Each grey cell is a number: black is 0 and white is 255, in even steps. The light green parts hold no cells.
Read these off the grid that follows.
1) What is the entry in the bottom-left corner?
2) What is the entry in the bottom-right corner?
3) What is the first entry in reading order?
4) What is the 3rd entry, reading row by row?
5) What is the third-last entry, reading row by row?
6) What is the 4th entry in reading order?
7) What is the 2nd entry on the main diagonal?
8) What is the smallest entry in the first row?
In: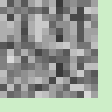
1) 174
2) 160
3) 190
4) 144
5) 88
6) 88
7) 144
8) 57

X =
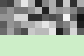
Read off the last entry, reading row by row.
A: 92
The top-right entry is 173
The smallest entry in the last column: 20
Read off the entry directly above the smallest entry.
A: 76
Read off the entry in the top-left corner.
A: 76
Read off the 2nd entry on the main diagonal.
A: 148
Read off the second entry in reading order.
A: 64
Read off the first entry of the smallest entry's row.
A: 148
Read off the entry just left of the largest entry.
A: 92
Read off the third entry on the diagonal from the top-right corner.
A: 243
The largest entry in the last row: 230
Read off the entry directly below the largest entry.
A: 132
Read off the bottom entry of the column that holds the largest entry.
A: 107

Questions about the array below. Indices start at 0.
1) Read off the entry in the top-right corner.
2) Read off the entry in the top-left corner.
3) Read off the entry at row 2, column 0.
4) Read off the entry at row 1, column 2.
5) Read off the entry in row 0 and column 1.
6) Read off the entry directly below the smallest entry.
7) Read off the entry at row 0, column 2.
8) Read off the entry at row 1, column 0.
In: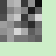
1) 12
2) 68
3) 80
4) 158
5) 171
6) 93
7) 184
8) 68

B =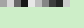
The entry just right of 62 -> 36
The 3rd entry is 105

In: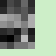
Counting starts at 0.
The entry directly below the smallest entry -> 72
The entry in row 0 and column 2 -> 56
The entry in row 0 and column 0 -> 26
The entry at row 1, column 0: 42
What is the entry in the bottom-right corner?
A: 145
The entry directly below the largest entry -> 118
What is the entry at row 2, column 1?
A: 157
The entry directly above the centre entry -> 145
